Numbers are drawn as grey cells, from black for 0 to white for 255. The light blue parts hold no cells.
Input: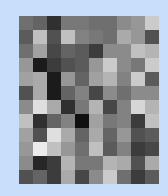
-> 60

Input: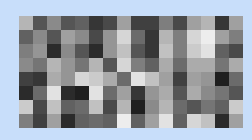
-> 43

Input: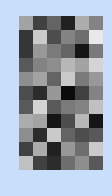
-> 142

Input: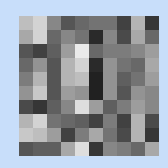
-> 104

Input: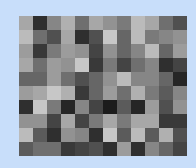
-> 102

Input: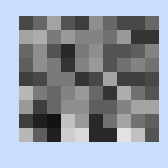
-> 193

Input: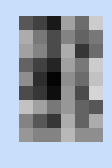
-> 142
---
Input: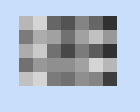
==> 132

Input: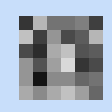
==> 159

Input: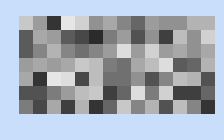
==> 133

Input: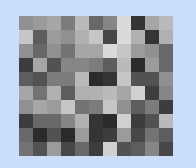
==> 134

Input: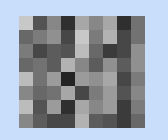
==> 59

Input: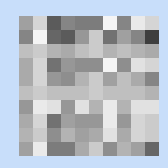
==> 160

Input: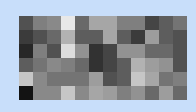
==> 157

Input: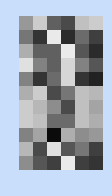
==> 63
